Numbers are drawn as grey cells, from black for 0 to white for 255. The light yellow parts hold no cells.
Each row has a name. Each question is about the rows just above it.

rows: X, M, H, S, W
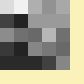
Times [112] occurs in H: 2
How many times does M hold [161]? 0
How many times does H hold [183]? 1
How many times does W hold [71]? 0
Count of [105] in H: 1
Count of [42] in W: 3

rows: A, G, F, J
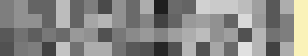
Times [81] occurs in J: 4
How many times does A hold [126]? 2
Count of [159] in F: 2
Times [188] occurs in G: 1

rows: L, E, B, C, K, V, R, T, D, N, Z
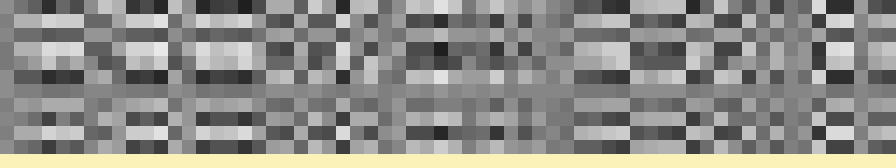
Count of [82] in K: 5
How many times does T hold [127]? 8

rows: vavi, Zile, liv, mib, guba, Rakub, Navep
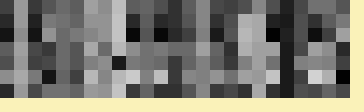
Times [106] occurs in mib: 4
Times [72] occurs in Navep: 4
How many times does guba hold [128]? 5

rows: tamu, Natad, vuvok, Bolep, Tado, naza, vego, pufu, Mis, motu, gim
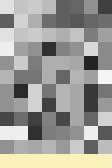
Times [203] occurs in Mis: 0
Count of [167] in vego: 1
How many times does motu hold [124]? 1
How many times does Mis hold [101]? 1
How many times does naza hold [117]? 2

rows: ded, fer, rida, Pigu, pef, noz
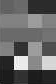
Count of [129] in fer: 3
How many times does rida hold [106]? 3
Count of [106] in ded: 1
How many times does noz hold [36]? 1
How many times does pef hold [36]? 1
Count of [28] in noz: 2
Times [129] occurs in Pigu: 1

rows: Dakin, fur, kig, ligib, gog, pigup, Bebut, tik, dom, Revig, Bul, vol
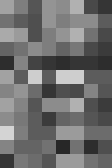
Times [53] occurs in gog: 3
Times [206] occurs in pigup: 3
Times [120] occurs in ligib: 1

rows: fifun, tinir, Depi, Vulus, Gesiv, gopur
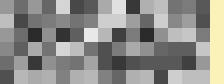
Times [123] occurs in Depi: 2
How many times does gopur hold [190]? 2
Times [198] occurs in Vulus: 1

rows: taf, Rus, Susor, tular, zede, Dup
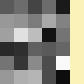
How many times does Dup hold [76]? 1
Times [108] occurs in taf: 2

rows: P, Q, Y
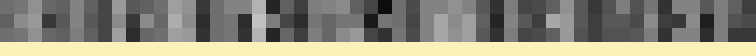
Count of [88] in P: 4
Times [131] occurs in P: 9
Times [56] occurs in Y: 2
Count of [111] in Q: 2

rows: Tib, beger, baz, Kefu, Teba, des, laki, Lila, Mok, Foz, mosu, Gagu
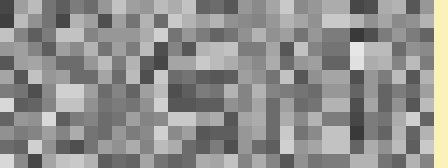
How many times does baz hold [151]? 6
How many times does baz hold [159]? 1
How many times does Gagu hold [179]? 4
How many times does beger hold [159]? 3
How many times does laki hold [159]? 3

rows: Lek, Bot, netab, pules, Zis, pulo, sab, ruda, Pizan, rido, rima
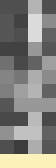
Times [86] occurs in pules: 1
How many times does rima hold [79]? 1
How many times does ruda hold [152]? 3
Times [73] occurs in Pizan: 3
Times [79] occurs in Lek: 3
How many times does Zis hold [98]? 1
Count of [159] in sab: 1

